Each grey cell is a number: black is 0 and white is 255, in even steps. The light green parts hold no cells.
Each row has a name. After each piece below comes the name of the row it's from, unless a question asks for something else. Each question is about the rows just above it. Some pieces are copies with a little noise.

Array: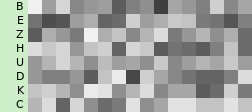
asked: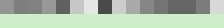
D
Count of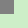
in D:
3
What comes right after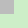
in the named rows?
[158]
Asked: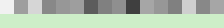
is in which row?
B

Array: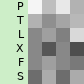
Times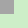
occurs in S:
0
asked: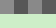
X
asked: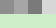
L
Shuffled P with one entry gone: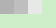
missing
[245]
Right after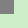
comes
[217]

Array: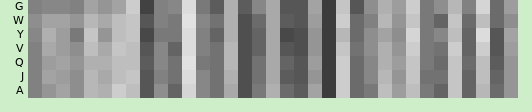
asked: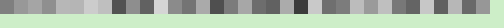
A
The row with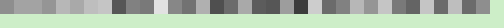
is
W

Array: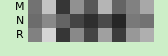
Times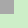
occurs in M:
1
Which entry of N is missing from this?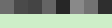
[121]
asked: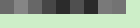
N
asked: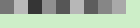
M

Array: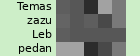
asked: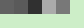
Temas
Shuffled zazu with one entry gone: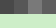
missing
[100]
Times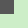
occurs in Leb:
4
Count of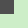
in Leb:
0
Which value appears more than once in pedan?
[162]

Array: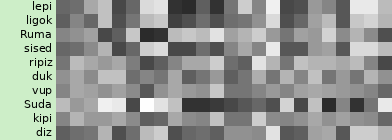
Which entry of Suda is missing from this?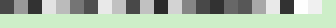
[58]
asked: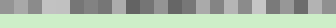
duk
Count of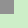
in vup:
4
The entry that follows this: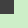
[79]
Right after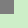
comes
[72]
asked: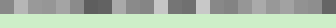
kipi
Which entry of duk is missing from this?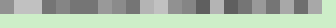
[174]

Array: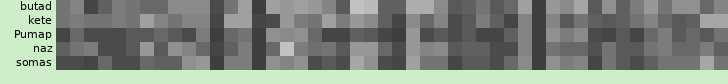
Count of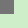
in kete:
8
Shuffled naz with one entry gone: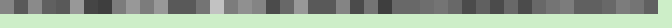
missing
[81]
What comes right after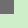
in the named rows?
[116]
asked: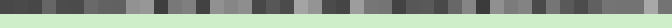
somas
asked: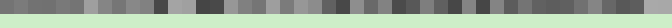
kete

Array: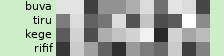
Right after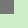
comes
[219]
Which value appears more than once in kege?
[211]
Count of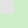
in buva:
3

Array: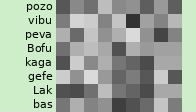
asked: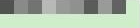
pozo
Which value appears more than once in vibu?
[131]
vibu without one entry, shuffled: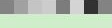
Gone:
[183]

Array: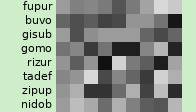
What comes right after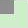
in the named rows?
[155]
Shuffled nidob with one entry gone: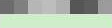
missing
[169]
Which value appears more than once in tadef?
[134]
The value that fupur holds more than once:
[122]
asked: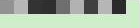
zipup
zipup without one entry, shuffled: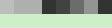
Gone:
[43]
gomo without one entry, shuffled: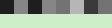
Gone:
[36]

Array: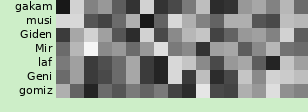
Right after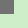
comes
[107]
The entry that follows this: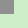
[130]
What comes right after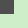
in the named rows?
[107]
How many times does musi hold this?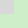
3

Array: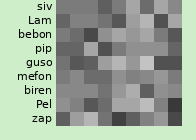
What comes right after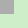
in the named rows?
[95]
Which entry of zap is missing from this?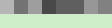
[65]
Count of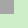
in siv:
2
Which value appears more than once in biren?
[136]
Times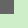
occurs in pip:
3

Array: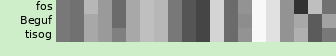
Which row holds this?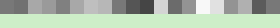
tisog
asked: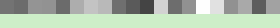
Beguf
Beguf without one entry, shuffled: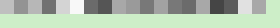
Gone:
[141]
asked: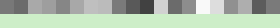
tisog
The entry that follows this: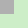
[91]

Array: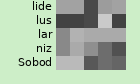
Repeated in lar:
[170]
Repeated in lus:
[66]
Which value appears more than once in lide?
[162]
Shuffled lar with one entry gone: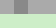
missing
[178]
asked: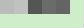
Sobod
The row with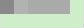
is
lar

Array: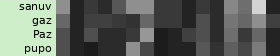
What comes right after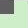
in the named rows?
[71]
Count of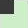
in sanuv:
4
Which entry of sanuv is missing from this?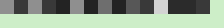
[135]
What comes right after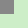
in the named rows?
[110]
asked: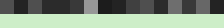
Paz

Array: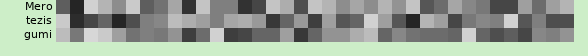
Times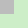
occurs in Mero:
0
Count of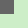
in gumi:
6
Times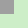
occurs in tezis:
4
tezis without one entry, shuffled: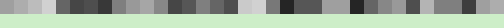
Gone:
[44]

